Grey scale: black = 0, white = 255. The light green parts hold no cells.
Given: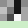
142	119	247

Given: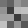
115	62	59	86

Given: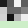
28	101	178

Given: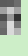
91	203	50

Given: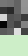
118	41	88	129

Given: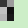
54	17

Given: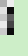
174	14

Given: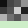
16	83	85

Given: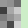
151	167	170
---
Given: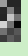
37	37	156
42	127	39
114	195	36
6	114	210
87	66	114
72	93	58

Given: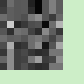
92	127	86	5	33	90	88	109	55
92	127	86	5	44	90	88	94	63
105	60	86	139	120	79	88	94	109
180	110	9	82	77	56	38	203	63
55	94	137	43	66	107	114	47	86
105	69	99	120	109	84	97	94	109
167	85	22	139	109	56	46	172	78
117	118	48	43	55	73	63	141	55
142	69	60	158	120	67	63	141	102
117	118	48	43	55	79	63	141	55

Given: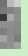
207	186	114
139	131	122
142	169	58
138	142	143
135	139	127
124	141	163
161	145	140

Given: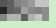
195	198	155	139	130	95	84
140	129	137	160	103	95	38
141	197	176	97	178	178	133

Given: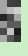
59	64	166
207	190	166
165	73	37
93	90	151
28	196	74
52	87	169

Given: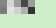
156	73	156	212	132
51	176	210	226	122

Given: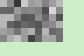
186	158	130	164	157	202	54	138	186
139	215	78	129	136	132	154	99	104
82	158	104	140	89	85	131	184	185
178	139	130	86	96	105	83	98	182
116	104	182	93	175	158	116	147	161
113	164	165	106	67	154	195	173	133

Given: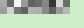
109	214	54	134	108	98	154	243	103	169
184	152	99	138	175	178	98	117	209	157
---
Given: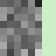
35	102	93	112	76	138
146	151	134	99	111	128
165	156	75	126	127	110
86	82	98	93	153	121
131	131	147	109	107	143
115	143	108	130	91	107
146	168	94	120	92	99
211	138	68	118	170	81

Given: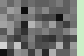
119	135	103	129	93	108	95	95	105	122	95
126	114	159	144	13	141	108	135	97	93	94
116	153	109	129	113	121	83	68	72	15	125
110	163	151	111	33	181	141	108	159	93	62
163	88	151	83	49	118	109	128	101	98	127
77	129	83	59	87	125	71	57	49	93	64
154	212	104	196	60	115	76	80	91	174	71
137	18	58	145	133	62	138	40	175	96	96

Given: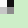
18	251
140	198

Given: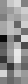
128	146	199	217
205	143	155	182
186	126	170	160
207	167	191	101
112	165	191	181
220	8	135	73
75	88	150	191
151	99	161	232
118	52	142	227
99	118	52	142
154	214	114	184
145	127	103	123

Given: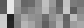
117	89	232	155	102	107	141	191	153	97	193	123
133	92	232	146	118	134	148	185	139	108	199	93
148	203	34	131	164	146	141	108	145	164	99	189
167	205	38	125	181	165	137	96	131	176	104	157

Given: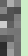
133	100	173
76	134	82
125	81	82
133	205	96
117	128	119
119	85	92
114	45	141
113	48	159
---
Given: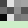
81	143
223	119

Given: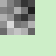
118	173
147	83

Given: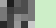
62	77
70	140

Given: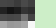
20	29
71	73

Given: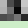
113	7
87	117

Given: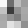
60	145
145	126

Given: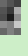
58	171
29	139
